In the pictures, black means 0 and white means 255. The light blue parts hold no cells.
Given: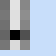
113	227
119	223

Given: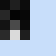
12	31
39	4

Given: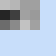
190	182
37	63

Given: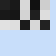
33	25
24	22

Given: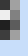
55	161
238	129

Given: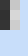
55	199
49	215
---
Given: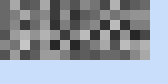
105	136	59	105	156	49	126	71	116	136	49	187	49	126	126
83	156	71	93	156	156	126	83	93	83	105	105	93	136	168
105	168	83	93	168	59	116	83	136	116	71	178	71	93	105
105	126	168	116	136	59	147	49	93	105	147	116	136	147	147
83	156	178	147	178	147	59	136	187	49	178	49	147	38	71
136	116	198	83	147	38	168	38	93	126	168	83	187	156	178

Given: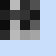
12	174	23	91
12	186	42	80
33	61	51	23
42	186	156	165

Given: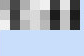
165	72	175	229	240	60	229	48
240	72	185	217	185	48	197	39
208	60	208	217	175	27	197	27

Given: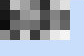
12	110	119	110	56	140	100
23	68	151	162	78	131	90
35	192	162	119	44	192	224
140	68	204	56	173	233	244

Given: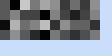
89	131	67	67	3	131	67	31	67	131
79	143	89	40	3	121	79	49	79	121
12	178	110	131	189	49	143	98	98	49
89	3	200	121	166	143	58	110	58	143

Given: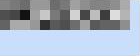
79	70	18	161	199	121	89	210	70	189	61	221	180
131	121	109	152	152	109	121	161	142	131	131	142	170
99	170	170	152	49	89	79	109	161	89	99	99	142
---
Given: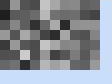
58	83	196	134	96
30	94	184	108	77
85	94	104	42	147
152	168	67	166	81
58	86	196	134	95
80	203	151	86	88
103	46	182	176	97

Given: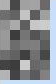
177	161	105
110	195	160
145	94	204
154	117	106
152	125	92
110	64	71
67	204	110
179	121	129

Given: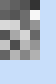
111	83
96	109
217	109
83	213
197	183
100	134

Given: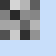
52	181
129	140
165	100
81	47

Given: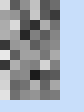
216	144	85
160	93	90
172	84	174
175	38	92
55	159	127
232	161	119
54	137	211
206	139	81
211	114	100
226	141	118

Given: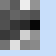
123	237
78	92
80	40
56	208
114	133
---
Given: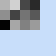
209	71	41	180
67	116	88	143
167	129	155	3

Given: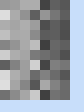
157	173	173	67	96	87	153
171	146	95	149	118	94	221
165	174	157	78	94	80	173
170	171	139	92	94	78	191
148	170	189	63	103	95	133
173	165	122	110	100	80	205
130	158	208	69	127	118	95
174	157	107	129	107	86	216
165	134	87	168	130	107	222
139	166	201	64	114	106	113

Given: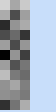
167	202	211
77	159	172
148	171	42
106	52	76
75	150	158
148	62	2
82	118	158
122	107	189
166	127	146
137	122	144
116	173	48

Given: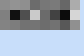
147	143	108	119	122	103	172	141
17	79	202	107	66	12	214	128
125	114	116	109	114	88	144	131

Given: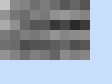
138	131	112	124	108	87	101	84	198
118	109	129	121	144	150	140	131	146
143	104	85	87	55	71	42	59	169
109	126	119	129	147	133	140	141	122
106	77	83	85	93	102	80	86	112
130	112	127	119	101	138	126	133	147

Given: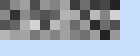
139	160	76	148	131	163	58	111	57	71	35	85
50	139	101	83	98	180	172	67	186	132	210	138
101	176	211	68	186	159	107	156	42	109	79	84
160	164	121	155	132	161	130	113	159	34	153	181
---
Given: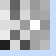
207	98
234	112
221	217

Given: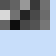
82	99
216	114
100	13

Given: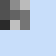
79	140
81	99
42	192

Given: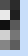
78	43
233	31
16	89

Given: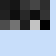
28	21
33	14
76	115

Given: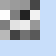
165	155
253	126
126	226

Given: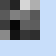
68	35
90	128
58	6

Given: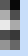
88	8
173	77
233	170
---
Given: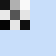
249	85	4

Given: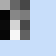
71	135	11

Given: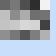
242	111	216	119

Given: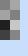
166	163

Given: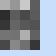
93	73	101	116

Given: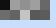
104	89

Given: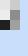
204	237

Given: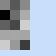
137	109	95

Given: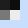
13	120
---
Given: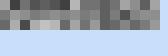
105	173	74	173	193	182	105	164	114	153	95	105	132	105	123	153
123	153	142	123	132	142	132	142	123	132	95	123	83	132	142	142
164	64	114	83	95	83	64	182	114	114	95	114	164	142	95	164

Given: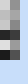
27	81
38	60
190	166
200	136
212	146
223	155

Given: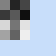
57	89	15
129	36	69
163	99	238
215	117	226

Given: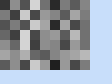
53	142	82	212	113	41	124	91	133
82	124	82	202	165	41	165	72	113
91	142	72	202	153	31	153	72	124
103	63	212	72	142	153	91	184	113
124	63	202	72	153	133	91	165	124
142	103	212	63	142	133	72	153	113
165	142	175	103	91	133	153	165	184

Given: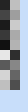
17	179
27	203
36	191
57	170
69	158
90	135
191	78
212	101
231	46

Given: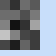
69	29	100	60
89	49	109	89
109	109	79	121
130	18	49	163
195	130	69	60
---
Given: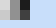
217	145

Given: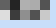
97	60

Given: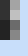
50	192

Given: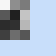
246	32	183

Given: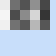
235	76	88

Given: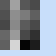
90	142	91	48
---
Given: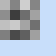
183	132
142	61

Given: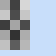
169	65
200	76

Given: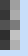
65	159
54	171

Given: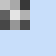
195	169
96	228

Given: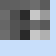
95	96
108	77

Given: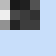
187	24
238	72

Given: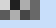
213	32
91	174
